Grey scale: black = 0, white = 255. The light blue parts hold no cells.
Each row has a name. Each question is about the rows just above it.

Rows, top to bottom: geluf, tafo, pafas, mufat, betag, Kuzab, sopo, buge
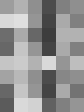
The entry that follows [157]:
[178]
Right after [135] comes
[143]
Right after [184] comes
[143]
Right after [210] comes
[97]

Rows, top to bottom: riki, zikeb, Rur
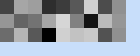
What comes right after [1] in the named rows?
[208]
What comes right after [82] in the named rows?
[144]
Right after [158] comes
[46]
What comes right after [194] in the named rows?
[201]
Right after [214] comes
[129]

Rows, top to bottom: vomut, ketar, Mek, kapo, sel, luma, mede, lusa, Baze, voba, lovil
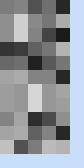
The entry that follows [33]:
[89]
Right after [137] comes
[118]

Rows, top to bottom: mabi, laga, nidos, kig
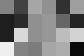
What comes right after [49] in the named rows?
[159]
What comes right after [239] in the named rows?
[131]
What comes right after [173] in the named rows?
[11]
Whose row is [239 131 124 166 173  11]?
kig

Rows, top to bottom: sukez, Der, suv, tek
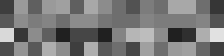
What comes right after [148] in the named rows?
[88]
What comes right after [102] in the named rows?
[62]
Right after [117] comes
[110]

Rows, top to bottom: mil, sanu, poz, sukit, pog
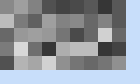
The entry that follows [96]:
[159]
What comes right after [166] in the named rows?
[209]
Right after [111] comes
[54]
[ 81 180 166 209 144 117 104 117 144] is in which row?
pog

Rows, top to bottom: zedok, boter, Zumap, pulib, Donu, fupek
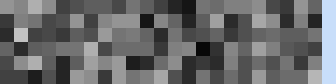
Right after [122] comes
[100]
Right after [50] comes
[134]
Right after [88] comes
[80]

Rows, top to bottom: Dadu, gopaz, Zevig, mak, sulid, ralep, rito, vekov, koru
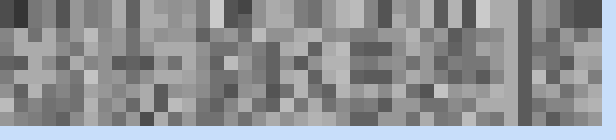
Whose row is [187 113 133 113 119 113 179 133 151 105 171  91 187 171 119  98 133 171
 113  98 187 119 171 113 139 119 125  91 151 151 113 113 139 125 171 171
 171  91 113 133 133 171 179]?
vekov
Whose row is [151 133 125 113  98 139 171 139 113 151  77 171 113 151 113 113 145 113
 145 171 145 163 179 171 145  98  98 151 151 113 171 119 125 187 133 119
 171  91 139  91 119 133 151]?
koru
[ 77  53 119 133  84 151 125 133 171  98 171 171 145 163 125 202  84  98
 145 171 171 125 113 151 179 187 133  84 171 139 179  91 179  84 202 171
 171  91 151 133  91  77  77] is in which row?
gopaz
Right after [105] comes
[171]

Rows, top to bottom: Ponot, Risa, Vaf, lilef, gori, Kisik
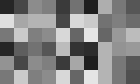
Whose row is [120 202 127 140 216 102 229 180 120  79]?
Kisik
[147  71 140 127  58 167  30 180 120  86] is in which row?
gori
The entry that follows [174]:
[120]

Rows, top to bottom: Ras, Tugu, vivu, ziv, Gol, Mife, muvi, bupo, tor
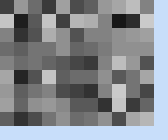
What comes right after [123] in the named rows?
[144]
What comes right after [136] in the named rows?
[89]

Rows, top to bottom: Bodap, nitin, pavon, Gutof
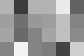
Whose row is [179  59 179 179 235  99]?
Bodap
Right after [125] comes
[67]
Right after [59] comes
[179]

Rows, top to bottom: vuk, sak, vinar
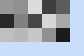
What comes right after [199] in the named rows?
[144]
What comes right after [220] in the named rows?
[63]
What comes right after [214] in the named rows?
[168]
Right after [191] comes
[184]
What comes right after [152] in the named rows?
[144]

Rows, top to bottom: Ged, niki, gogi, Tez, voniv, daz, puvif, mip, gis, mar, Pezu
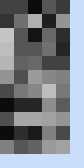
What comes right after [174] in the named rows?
[31]
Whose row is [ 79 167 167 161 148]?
gis
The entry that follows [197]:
[86]

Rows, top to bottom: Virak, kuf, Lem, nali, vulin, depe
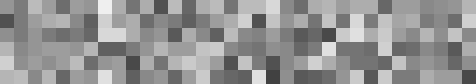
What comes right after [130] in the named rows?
[157]
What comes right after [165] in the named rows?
[173]

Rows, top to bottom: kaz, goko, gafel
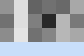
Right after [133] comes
[183]
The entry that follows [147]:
[222]
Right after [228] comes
[113]
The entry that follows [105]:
[168]
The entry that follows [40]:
[183]
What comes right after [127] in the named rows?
[40]
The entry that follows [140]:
[228]

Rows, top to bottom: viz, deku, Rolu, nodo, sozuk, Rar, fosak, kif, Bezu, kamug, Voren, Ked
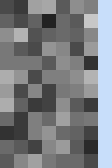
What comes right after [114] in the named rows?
[120]
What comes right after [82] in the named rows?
[98]

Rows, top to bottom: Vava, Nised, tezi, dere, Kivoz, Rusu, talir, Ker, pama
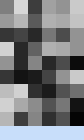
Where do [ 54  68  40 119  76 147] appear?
tezi
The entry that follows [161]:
[147]
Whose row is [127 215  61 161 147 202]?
Vava
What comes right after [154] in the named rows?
[182]
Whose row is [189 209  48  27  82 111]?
talir

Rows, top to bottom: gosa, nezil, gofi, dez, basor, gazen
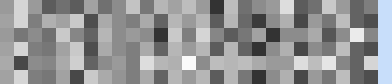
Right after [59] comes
[140]
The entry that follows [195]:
[119]
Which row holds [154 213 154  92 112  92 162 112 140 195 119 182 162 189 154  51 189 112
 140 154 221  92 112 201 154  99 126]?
gosa
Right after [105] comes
[59]
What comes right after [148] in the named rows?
[126]

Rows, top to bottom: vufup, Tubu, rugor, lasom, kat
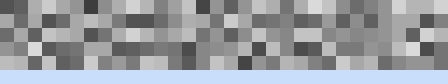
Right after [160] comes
[195]
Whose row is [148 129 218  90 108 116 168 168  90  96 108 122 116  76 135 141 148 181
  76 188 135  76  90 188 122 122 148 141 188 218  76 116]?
lasom
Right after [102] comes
[195]
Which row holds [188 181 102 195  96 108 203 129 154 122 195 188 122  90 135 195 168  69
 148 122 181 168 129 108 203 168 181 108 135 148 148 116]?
kat
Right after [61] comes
[141]

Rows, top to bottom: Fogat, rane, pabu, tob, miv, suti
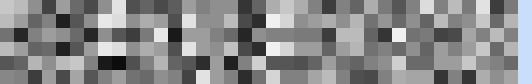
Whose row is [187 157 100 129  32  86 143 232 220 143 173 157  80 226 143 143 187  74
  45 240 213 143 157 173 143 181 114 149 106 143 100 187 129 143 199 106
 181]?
rane
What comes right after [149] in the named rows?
[106]
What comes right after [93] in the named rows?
[157]
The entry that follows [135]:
[129]
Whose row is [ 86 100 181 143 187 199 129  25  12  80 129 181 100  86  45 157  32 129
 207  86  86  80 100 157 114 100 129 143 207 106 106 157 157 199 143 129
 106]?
miv
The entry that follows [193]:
[74]

